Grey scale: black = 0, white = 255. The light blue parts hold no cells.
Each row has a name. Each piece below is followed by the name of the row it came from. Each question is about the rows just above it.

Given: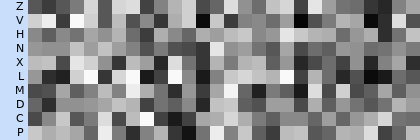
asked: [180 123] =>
X
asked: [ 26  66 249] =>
L

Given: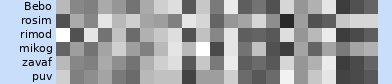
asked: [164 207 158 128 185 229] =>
mikog
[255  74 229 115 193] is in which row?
mikog
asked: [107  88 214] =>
zavaf
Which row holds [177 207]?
zavaf

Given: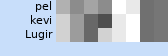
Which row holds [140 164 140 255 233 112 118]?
pel
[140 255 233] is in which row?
pel
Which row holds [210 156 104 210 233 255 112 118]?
Lugir
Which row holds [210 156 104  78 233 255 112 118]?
kevi

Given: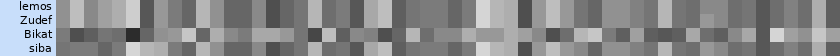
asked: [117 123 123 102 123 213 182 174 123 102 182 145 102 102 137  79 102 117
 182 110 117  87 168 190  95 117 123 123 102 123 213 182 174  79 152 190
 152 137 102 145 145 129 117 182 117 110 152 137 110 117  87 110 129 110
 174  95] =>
siba
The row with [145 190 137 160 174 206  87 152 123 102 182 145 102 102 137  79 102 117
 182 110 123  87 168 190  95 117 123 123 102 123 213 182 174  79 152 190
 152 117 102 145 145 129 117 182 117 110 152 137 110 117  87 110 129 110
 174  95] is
Zudef

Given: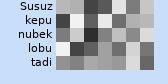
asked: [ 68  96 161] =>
lobu
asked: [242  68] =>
lobu
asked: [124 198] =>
Susuz
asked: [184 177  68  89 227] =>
Susuz

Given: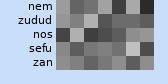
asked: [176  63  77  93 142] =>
nos
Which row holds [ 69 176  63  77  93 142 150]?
nos

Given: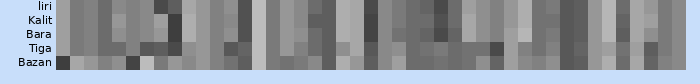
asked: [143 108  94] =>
Bara
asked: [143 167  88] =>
Tiga
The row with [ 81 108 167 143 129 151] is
Kalit
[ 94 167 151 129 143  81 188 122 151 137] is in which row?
liri
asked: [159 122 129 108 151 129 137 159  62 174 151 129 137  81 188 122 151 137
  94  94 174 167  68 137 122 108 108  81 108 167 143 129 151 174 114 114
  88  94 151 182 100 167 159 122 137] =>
Kalit
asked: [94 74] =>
Tiga

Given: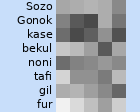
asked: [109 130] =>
noni
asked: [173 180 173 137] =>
Sozo
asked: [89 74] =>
Gonok

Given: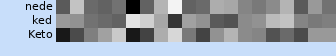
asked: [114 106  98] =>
ked
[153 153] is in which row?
Keto
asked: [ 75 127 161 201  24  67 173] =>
Keto
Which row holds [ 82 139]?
ked
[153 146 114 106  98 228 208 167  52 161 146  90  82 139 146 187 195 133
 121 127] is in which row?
ked

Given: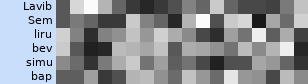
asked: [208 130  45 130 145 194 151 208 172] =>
liru
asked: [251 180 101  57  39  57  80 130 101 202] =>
Lavib
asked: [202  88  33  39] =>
bev

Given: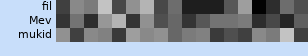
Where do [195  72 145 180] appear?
fil
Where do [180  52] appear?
Mev
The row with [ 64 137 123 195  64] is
mukid
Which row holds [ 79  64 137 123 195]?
mukid
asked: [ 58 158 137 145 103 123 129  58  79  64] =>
mukid
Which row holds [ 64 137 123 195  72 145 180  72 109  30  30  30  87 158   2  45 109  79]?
fil

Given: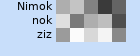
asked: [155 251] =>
ziz
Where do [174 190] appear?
nok

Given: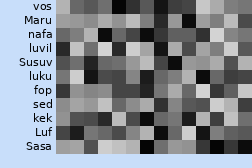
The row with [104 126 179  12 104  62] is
luku
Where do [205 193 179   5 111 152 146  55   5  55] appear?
Sasa
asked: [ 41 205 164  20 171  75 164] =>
luvil
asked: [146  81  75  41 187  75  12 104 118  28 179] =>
kek
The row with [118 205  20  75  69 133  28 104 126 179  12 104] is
luku
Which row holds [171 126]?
vos

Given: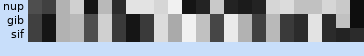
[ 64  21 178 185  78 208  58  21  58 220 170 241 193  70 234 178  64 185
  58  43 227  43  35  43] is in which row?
sif
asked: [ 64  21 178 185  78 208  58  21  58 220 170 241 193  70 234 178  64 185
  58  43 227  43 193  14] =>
gib

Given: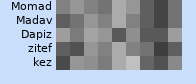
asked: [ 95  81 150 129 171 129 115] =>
zitef
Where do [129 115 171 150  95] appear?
Momad
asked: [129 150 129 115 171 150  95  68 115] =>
Momad
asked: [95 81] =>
zitef

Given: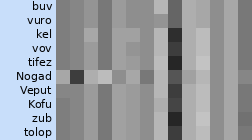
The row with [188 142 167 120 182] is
Nogad
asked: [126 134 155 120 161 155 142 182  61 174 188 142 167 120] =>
tolop
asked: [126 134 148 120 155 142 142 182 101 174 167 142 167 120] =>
buv
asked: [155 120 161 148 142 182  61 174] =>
vov
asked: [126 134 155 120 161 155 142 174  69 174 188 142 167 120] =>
Kofu

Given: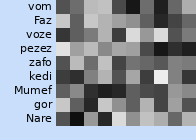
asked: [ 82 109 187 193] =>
vom
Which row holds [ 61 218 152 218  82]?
voze
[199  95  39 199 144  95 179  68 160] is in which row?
gor

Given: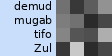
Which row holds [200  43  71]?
Zul
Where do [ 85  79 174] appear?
tifo
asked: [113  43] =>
mugab
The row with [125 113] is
mugab
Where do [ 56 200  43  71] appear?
Zul
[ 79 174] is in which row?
tifo

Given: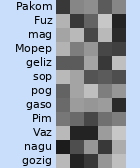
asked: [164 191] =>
pog
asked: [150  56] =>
nagu
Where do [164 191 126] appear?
pog
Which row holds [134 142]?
Pakom
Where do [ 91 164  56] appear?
geliz

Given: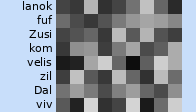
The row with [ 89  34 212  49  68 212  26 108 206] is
viv
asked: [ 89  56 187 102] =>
zil
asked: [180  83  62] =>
Zusi
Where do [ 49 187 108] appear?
zil
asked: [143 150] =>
kom
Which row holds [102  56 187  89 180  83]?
Zusi

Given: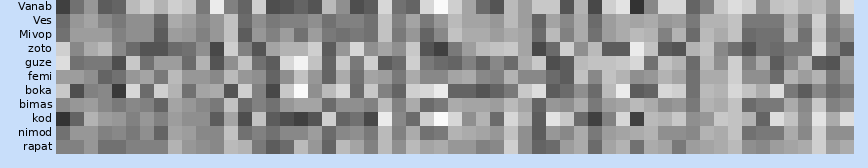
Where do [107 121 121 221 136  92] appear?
zoto
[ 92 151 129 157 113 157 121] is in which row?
Mivop
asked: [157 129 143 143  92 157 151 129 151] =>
Mivop

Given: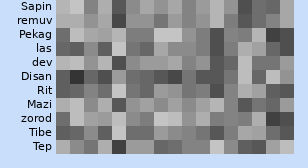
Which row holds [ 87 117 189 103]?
Disan
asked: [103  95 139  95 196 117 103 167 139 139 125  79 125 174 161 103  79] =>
las

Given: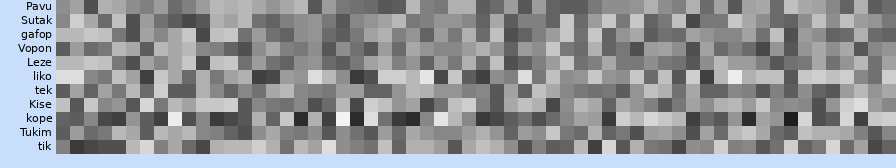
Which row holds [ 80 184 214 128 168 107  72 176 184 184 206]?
tik
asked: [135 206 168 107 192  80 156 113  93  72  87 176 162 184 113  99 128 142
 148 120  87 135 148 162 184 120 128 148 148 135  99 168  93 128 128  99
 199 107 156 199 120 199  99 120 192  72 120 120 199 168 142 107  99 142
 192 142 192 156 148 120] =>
Sutak
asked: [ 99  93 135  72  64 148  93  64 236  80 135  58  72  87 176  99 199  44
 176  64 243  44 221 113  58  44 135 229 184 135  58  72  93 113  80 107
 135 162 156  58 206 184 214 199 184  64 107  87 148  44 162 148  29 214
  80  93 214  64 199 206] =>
kope

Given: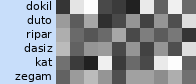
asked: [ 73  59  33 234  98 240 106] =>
dokil
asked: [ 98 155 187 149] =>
zegam
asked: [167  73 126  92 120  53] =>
ripar
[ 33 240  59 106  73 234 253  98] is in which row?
kat
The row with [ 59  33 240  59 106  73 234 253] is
kat

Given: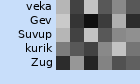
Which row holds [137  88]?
veka
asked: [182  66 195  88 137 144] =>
Suvup
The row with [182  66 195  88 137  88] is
veka

